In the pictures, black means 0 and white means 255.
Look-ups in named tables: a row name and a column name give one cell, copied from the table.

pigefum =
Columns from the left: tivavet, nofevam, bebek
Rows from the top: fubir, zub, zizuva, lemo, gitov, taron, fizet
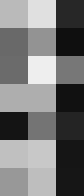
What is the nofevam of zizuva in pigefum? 238
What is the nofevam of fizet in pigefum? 190
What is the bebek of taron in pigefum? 21
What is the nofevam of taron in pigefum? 200
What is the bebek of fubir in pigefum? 39
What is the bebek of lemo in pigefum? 17
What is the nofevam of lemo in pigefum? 174
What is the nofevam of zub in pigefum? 147
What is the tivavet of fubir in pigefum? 186
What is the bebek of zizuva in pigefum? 119
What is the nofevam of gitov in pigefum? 116

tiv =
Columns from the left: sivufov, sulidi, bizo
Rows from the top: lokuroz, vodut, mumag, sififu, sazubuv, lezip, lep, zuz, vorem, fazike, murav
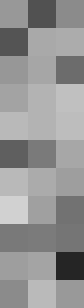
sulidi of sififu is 179
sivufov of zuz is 209
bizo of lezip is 167
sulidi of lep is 171
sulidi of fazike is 164
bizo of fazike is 37
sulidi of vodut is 169
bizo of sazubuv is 189

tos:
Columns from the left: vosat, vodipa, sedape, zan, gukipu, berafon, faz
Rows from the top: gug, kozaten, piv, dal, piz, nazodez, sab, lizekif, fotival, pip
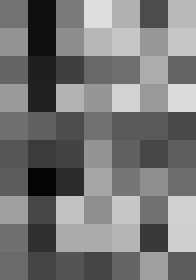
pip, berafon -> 159
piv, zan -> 104
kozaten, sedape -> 141
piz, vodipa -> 97
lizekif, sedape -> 193
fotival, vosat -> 112
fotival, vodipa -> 48
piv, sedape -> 63
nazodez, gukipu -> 97
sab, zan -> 166
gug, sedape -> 122
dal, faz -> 219
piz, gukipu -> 89
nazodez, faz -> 94
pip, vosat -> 106
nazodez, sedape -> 67
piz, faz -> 73

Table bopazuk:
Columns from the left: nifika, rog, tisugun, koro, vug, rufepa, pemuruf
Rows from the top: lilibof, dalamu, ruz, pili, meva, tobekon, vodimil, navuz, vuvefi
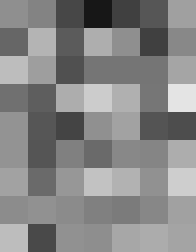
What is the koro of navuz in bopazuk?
128
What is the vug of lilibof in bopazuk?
64
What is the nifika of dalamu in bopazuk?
102
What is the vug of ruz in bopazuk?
117
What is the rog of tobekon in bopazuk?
85
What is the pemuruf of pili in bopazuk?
228
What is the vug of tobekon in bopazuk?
136
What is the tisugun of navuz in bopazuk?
139
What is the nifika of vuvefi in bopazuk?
189
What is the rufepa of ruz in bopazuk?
117
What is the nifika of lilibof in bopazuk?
143
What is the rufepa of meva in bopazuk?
84
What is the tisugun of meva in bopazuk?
68
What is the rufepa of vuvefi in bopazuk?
172
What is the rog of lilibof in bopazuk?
131
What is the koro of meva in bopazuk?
144
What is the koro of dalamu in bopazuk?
174
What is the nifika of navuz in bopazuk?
140
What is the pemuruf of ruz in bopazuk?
165

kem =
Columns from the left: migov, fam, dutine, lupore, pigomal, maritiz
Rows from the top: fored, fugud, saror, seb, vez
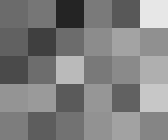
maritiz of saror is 175
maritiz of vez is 133
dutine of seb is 90
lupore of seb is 150
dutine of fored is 36
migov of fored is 107
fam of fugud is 63
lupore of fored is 122
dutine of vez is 114
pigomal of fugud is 163
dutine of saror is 186
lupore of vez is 146

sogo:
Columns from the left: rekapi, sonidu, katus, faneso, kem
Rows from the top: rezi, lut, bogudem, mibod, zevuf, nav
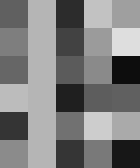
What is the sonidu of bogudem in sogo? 181
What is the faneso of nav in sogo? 121
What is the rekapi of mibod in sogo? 188
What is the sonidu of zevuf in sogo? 181
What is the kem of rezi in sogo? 159
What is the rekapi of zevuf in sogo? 52
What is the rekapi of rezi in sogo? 96
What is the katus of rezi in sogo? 44
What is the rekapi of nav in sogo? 139
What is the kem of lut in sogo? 222
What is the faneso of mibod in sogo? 93
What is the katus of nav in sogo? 53
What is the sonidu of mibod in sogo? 181
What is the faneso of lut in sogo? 155
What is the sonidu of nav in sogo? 181

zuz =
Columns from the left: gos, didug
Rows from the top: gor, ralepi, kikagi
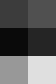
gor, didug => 80
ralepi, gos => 10
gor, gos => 60
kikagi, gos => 152
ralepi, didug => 37
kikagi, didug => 223

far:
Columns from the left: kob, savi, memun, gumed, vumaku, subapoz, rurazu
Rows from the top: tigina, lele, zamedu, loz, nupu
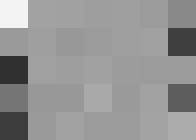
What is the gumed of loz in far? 169
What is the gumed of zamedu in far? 161
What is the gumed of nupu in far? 155
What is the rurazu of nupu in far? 172
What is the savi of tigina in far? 162
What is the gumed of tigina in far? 158
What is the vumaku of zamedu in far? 156
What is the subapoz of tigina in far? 155
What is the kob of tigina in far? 243

